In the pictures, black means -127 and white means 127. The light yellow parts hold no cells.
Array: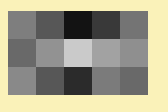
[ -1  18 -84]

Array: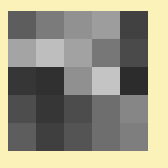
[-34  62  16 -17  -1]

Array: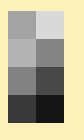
[35  4]

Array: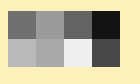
[-15  41]

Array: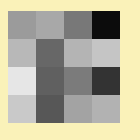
[ 27 -24  -4  50]

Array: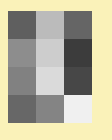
[-32  77 -56]

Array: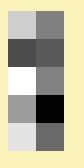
[ 78 -38]
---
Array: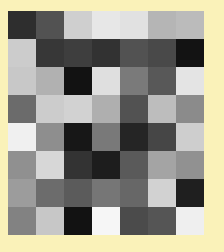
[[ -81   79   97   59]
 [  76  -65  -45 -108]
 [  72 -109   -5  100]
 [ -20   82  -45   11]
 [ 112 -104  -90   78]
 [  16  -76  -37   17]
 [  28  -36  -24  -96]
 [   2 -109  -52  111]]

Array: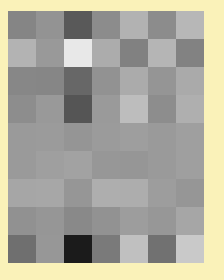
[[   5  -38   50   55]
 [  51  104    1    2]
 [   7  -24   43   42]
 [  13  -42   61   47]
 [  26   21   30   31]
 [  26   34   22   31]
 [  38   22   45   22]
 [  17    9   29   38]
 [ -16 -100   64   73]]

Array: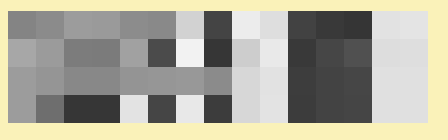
[[  4  28  12  82 108 -61 -74 100]
 [ 39  -3  33 114  77 -70 -47  94]
 [ 28   8  20  24  87 -66 -57  96]
 [ 28 -73  99 104  87 -67 -58  96]]

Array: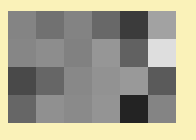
[[  4   3 -68]
 [  6   1 -30]
 [-54   8  25]
 [-25  10 -92]]

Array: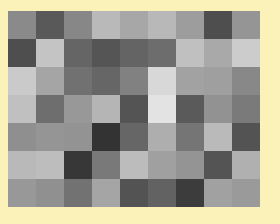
[[ 10   7  39  29  21]
 [-49 -26 -27  64  76]
 [ 74 -14   1  34   8]
 [ 64  24 -43 -37  -5]
 [ 15  19 -25 -10 -44]
 [ 57 -72  60  20  48]
 [ 24 -13 -44 -67  26]]

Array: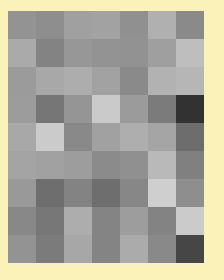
[[ 19  32  16  10]
 [ 42  23  18  62]
 [ 27  45  10  54]
 [ 28  21  27 -77]
 [ 40   9  46 -18]
 [ 36  29  16   0]
 [ 25   3   7  14]
 [  8  45  29  75]
 [ 19  39  43 -57]]
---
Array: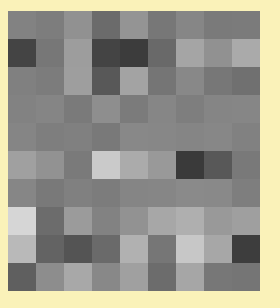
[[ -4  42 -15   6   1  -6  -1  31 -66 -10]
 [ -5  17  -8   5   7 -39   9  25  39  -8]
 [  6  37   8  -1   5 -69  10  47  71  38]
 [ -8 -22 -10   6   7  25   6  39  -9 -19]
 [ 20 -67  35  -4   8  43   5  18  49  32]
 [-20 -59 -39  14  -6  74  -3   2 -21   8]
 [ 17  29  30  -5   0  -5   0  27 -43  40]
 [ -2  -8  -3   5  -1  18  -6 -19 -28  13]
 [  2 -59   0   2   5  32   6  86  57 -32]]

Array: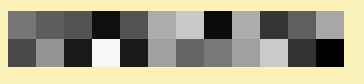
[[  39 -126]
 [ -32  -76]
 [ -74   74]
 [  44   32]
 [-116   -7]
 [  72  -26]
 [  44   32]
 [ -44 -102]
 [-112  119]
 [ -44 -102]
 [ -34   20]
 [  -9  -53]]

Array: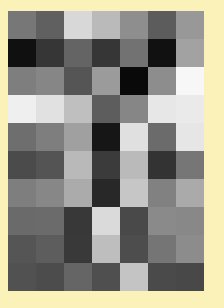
[[  24   34  119  106  102   -9   42    8   12  -55]
 [ -35 -110   13  103  -20  -76    1   10  -10  -53]
 [  14  -13 -118    6   96   58   70  -54  -50   68]
 [  58  -73   27  -34 -105  -68  -87   90   62  -48]
 [  88  -27  -42   63   32   57   43  -71  -70  -26]
 [ -31  -73    6   97   -1  -43    7  -20  -34  -51]
 [  -8 -111   -1  111  -17  -52   -1  -21  -42  -46]]

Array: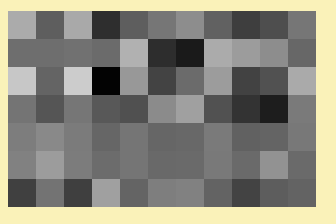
[[  -9  -24   42   -5   -7  -21  -28]
 [ -49   13  -46  -98  -27   18  -34]
 [ -65   28  -61  -76  -30  -21  -60]
 [ -30   43   28  -46   -5   -6  -28]
 [  13 -101  -20   32  -23  -21    1]
 [  -9  -82  -60   11  -25  -22   -1]
 [ -33   49   24  -47  -10  -10  -27]
 [ -81  -20 -124  -39  -25  -19   32]
 [  41  -14   76   -9   -4   -3  -64]
 [ -33  -17  -27  -42    9   28  -12]
 [  43  -17   71  -11   -2    1  -63]]

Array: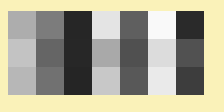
[[-85 -46 -66]
 [121  92 106]
 [-32 -47 -39]
 [100  41  72]
 [-89 -88 -90]
 [ -3 -26 -14]
 [ 45  67  55]]

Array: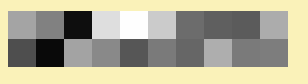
[[  44   -2]
 [ -36   -5]
 [ -32   46]
 [ -19  -25]
 [  75   -5]
 [ 126  -41]
 [  94    9]
 [-113   35]
 [   1 -118]
 [  36  -49]]
